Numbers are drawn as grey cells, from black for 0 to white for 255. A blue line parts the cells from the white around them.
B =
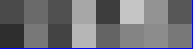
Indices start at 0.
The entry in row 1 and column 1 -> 120
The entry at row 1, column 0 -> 46
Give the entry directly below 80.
67
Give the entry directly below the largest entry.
132
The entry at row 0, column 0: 74

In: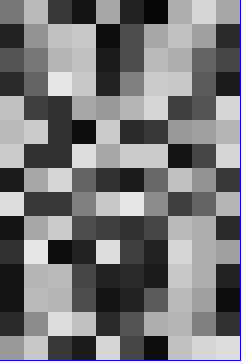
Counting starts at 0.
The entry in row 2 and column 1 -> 119
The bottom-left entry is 152
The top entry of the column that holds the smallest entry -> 5
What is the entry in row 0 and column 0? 119
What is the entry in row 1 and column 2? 192
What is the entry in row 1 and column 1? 146
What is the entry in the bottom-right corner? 221
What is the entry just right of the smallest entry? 173
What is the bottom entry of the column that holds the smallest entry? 11
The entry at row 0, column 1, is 186
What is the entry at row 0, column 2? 56
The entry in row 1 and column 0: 34
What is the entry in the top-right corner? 166
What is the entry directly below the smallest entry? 166
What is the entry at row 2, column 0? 85
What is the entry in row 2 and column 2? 180
